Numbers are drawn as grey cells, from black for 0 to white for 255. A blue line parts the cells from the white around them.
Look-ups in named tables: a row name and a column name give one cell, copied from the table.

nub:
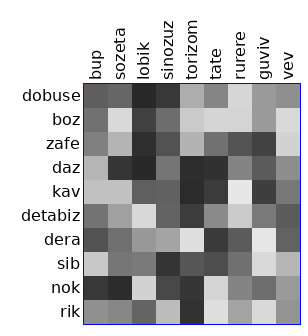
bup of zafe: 128
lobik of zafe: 47
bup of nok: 56
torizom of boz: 202
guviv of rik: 217
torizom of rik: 50
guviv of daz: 91

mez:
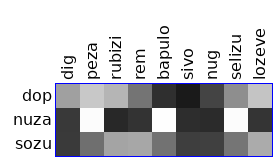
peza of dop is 200
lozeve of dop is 196
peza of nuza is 252
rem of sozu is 167
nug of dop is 68
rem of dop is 116
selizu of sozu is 117
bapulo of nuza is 254
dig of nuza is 57
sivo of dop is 26
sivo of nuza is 45
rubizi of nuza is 40
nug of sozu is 64
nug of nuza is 43
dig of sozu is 58
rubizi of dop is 181
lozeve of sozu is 171
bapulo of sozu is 114
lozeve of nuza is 52
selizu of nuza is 252

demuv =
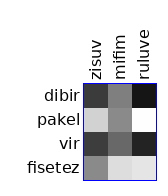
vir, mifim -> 104
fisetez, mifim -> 221
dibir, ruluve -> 21
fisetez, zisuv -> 138
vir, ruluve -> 35
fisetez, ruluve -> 229
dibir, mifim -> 127
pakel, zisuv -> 210
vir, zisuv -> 61
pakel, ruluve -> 254
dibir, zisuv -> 59

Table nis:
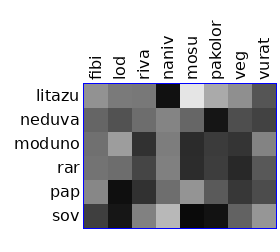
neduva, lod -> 82
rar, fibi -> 115
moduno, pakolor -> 59
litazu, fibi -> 146
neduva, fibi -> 101
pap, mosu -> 148
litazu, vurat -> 85
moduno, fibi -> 112
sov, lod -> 22
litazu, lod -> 122
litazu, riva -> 120
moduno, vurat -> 131
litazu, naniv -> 17
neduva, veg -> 78

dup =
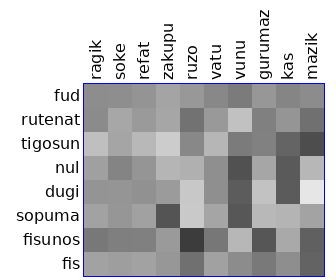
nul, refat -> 149
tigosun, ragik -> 191
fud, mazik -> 140
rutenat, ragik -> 139
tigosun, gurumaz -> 129
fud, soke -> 142
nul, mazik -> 183
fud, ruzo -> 152
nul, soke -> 132
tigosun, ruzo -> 136
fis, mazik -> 99
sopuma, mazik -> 163
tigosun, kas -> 100
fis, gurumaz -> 121
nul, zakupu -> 181
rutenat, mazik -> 112
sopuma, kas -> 180
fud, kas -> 133

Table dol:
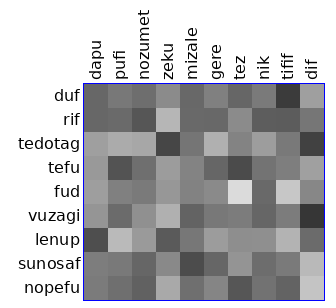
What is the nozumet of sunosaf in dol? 102
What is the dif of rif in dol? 118
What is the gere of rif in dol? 104
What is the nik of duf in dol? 122
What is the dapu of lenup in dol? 78
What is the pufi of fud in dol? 128
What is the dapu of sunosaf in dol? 125
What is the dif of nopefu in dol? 196
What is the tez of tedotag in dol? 131
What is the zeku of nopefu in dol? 169
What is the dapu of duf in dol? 103
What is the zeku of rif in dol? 182
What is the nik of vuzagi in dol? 102
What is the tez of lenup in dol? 142
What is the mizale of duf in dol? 104
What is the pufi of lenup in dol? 186
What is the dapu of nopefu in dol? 123
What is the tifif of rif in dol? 92
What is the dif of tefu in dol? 160

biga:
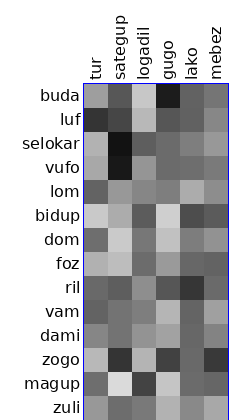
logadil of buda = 199
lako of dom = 125
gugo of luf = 86
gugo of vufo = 107
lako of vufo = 110
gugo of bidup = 207
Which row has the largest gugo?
bidup

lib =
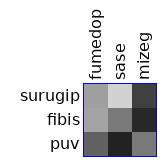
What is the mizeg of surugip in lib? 64
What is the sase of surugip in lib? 210
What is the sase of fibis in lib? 121
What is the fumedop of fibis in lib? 163
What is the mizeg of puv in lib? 121
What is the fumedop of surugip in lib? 159
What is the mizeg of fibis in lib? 40
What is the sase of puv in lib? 34
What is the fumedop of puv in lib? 97
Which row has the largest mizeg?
puv

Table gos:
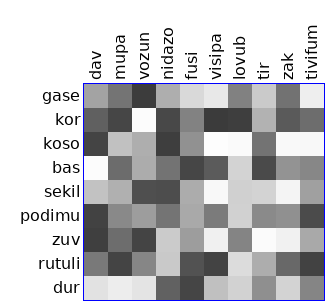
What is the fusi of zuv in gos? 157
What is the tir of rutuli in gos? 173
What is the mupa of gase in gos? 116
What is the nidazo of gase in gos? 174
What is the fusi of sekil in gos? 172
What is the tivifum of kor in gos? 109
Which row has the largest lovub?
koso

